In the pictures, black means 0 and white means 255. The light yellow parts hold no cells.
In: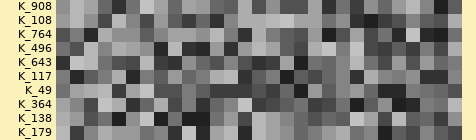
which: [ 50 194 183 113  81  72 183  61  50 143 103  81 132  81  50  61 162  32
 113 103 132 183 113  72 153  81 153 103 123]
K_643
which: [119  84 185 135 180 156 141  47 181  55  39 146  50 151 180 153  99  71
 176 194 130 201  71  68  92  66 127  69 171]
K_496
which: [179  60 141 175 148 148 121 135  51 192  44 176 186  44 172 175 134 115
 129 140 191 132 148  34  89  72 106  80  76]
K_179
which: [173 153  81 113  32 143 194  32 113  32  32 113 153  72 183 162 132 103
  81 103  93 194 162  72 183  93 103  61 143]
K_138
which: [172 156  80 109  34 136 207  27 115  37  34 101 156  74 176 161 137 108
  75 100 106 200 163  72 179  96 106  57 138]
K_138
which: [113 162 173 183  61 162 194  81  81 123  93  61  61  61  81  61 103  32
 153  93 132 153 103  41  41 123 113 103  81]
K_49
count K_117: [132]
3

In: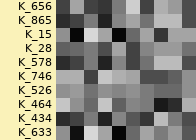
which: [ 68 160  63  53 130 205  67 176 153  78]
K_656
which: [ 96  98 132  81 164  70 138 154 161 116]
K_28
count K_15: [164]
4
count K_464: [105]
1
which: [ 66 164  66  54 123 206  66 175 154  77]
K_656

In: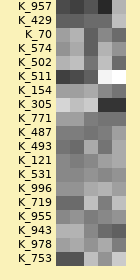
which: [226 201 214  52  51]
K_305
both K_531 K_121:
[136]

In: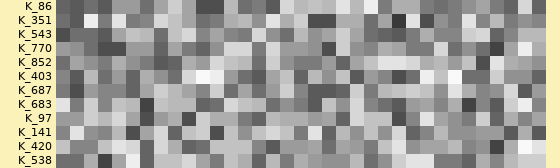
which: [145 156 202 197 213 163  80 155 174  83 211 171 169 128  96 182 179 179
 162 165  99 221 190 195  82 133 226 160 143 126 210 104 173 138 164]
K_97
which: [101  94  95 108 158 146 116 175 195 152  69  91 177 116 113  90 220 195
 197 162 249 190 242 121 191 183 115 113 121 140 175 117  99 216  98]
K_86
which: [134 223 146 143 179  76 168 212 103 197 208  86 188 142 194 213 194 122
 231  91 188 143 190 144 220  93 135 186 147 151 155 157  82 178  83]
K_141
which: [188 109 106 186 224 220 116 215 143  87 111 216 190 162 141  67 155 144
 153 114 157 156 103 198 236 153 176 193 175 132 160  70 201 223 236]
K_420

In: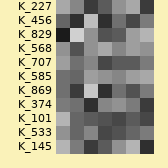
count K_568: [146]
3
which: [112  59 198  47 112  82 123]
K_869

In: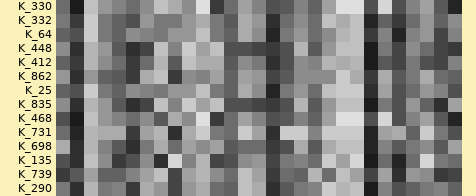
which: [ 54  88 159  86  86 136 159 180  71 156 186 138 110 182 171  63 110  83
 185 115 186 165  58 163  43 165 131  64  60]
K_739
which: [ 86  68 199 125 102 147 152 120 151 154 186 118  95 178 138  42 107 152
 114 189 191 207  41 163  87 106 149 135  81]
K_25
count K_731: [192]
0

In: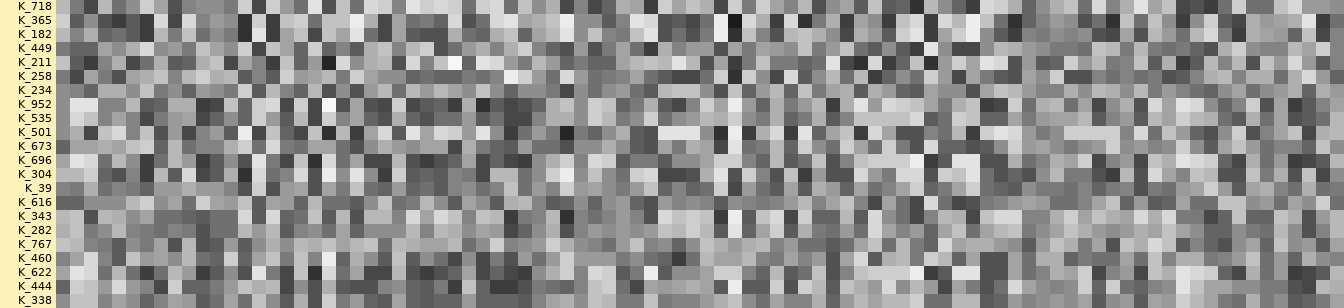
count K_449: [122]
10
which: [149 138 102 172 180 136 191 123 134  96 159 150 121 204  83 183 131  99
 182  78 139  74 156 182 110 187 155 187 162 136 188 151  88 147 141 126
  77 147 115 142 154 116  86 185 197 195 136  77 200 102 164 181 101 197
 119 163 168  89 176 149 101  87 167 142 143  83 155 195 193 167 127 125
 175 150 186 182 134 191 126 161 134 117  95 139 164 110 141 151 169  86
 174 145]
K_234
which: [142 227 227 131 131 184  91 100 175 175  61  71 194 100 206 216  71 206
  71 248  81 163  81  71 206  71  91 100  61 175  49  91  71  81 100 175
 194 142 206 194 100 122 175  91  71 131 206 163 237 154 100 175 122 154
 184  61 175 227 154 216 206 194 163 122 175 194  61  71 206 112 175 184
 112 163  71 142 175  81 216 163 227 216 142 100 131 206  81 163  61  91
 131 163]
K_952
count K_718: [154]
3
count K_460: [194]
6
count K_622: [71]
9
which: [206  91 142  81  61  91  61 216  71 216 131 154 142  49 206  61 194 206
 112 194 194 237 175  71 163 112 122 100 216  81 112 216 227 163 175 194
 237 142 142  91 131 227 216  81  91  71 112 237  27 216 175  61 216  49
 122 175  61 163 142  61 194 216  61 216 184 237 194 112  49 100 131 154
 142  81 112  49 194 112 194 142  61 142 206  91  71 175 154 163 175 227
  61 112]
K_365

